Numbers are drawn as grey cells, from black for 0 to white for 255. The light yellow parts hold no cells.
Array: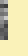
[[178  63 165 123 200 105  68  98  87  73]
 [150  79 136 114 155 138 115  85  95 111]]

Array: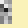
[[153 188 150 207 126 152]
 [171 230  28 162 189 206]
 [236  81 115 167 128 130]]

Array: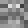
[[ 96 110 103 155 162  86  98]
 [162  63 166 131  90 124 139]
 [136 225 122 102 143 186 157]
 [152 169 156 111 110 163 166]
 [133 221 128 107 141 174 157]
 [159  90 168 126  91 127 155]
 [158  92 167 127  93 122 152]]

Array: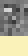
[[127 157  64  88 117 128 117 130 145]
 [121 130 136 129 131 157 125 141 130]
 [116 106  59 111  99 114 158 103 131]
 [124  81  84  91 167  57 109 135 135]
 [128  90 213 122  87  82 126  87  86]
 [126  66 208 104 142 105 142 135 119]
 [122 116 125 116 107 100 106  94 131]]

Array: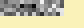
[[ 97  87 231 226]
 [171 142 218  68]
 [141 238 146 147]
 [110 122 220 108]
 [131 147 130 155]
 [241 174 189  47]
 [144 154 119 100]
 [145   7  76 201]
 [166  69  99  85]
 [157  89 114 191]
 [199  17 135  96]
 [146 146  93 214]
 [151  96 155 100]
 [146 130 179  84]
 [ 91 127 165 101]
 [131 141  95 196]]

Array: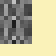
[[131  68  67  59 147  87  77  68  65 114 113]
 [121  67  72  70 135  99  94  71  71  93 133]
 [133 135 124 113 116  85  95 122 129 148  69]
 [ 73 114 125 131  80 143 140 125 127  84 139]
 [192 113  76  68 182  29  31  77  94 182  36]
 [103  69  81  83 124 121 116  78  74  80 143]
 [ 98 163 157 156  78 124 130 157 161 127  90]
 [118  75  79  83 131 105  95  71  81  98 120]]

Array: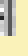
[[189 189 208 206 189 189 189 207 203]
 [ 87  87  87  87  87  87  87  87  87]
 [183 183 183 192 183 183 183 185 193]
 [155 201 255 142  36 212 199 205 241]]

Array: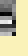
[[113 145 151 125  93  18  45 147  20]
 [135 110  93   8 160 242  55 141 194]
 [128 122  88  12 165 226  56 130 184]
 [136 106  91   6 162 230  54 132 190]]
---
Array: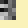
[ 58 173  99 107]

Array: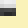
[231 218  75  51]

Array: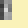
[ 90 169 118]

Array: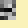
[130 165   5  91]

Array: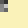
[ 89 197]

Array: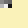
[137 241]

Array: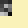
[ 53 177 107]

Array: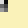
[219  67]

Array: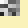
[250  70  90  56]
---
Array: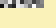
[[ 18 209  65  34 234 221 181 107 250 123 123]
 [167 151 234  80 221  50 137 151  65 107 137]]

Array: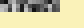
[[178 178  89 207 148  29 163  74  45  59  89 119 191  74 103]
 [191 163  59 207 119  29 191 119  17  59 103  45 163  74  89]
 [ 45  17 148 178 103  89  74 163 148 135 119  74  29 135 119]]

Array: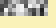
[[ 59 243 143 200 228 243 188 102  74 156  32 213]
 [102 188  88 130 213 213 172 130  59 156  47 172]
 [ 74  88 172 118 228 243  88 243 200 228  88 143]
 [118  74 130 200 172 118 102 200 213 143 188 102]]

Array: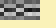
[[ 47 190 177 190  47  60 190 214 190 202]
 [ 60 162 162 162  60  76 177 177 162 177]
 [133 107 120 107 133 146 107 107 107  91]
 [133  91 120  91 146 146  91  91 107  91]
 [202  35  47  60 202 190  35  19  47  35]]

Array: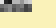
[[111 125 138  96 111 125  67  96]
 [ 80 111 138  80 111  96  67  80]
 [224  39  25 181 181 152 194 208]]

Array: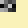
[[169 153  52  37]
 [185 110  67  95]
 [  8  82 199   8]]
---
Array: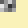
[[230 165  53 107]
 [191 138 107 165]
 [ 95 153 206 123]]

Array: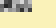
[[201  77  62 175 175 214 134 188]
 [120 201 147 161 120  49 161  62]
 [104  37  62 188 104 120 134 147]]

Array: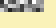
[[211 133  33  90 106  63 184 172 106  48 133]
 [ 90 118 211 197 160  63 146 118 133 146 172]
 [ 48 226 106  78 184 242 197  78 255 160 146]]

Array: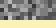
[[154 141  80 182 141 154 141 141  55 125 154 125  80 141]
 [125 141 168 141 141  94 110  67 110 154 125 125  80  80]
 [110  55 194 110  67  94 168  80 182  80  94  80  80  94]
 [ 94 141 182 110 110 110 154  67 125 154 125 110  80 110]
 [ 55 168  94  94 110 168 168  94  94 154 125 125 154 110]]

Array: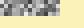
[[220 125 168 140 140 125 125  65 155 182 155  79 182 140 111]
 [195 125 111 182 168 125 168  79 195 168 111  95 111  95 155]
 [182  79 111 168 168 125 234 155 195  95 111  65 195 155 195]
 [ 95 208  79 140 168 208  95 208 140 195 220 140  95 125 220]]

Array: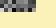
[[211  74 170   5  87  47 130  21 158]
 [102  74 158  35 130 130 145  74  59]
 [ 47 158 102 145 102 115 115  87  87]]

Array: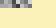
[[169 169 181 103  61 194 156 116]
 [130 181 156  75 210 143 116 210]]

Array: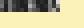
[[118  32 118  71  44  32  32 176 118  44  32  44 118  57 148]
 [103  44 118  57  44  32  44 132  87  32  44  32 132  44 218]
 [ 71  32 118  57  44  57  32 118  87  71  32  32 118 160  71]]
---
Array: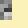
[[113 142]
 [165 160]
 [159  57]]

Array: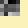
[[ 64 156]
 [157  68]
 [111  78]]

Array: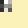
[[ 40 255]
 [ 71 154]
 [ 48 229]]

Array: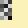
[[154 199]
 [ 71  27]
 [ 99 225]]

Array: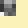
[[ 89 177]
 [ 54 126]
 [ 52  96]]

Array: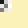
[[ 23 205]
 [234 128]
 [127 231]]

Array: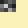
[[ 36  69]
 [125 206]
 [ 93  64]]
